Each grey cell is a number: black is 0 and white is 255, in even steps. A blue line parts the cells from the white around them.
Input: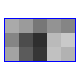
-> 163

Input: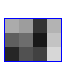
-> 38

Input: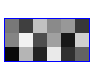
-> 10

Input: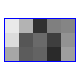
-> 166

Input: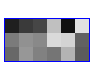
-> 104

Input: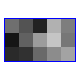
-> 42

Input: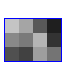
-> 80
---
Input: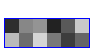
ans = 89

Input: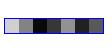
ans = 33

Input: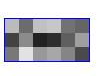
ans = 114

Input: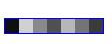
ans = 116

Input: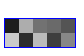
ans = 106

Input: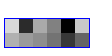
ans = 2

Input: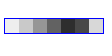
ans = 72

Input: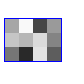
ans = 70

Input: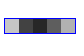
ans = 94

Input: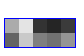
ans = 37
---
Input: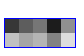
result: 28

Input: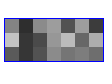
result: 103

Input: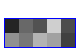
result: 207

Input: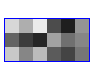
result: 112

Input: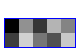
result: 180

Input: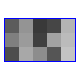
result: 162

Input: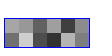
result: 63

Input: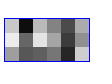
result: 60

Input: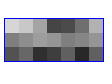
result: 134

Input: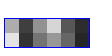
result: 87
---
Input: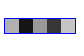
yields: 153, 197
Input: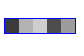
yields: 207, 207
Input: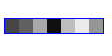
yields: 15, 234
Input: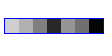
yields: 40, 207
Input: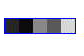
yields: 136, 215
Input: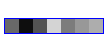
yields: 212, 212
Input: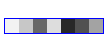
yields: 221, 242
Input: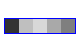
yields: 216, 216
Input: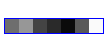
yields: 42, 250
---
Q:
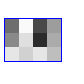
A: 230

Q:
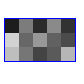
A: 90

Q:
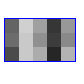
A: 38

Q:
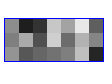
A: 191

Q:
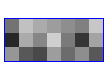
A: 142

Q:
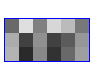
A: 105

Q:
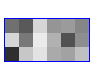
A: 162

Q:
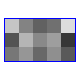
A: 143

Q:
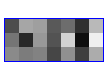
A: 63

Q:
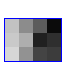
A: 68
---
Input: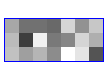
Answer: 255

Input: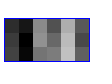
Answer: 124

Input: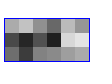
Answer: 138

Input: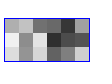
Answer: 98

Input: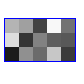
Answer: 107

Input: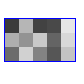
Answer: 131

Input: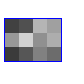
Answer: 86
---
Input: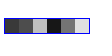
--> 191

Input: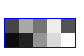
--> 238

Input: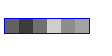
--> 163

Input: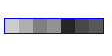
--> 175

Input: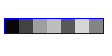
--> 190

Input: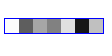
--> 224

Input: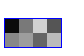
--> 187

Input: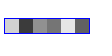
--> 209
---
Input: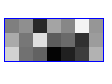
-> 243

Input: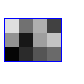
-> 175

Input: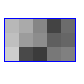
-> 67

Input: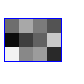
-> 123

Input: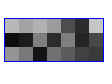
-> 44

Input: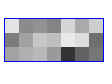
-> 170
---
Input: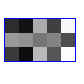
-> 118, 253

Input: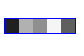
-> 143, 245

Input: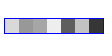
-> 238, 238

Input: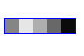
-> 174, 230

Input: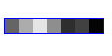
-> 142, 229

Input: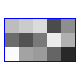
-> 121, 251
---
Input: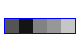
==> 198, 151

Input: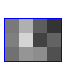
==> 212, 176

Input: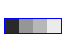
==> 235, 183

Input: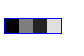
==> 223, 126

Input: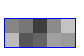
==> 195, 188

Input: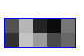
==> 195, 182

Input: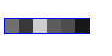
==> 205, 112
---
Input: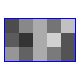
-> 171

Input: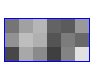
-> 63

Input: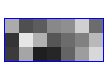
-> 100

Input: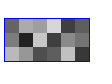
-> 94

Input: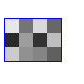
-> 145

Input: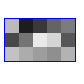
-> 157

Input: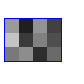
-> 141

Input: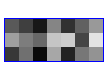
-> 35

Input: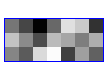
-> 64

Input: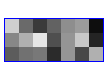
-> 149
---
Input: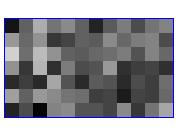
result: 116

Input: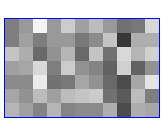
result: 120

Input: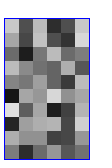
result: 79

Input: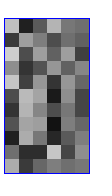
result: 119

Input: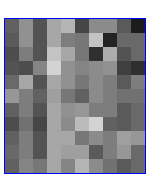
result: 90
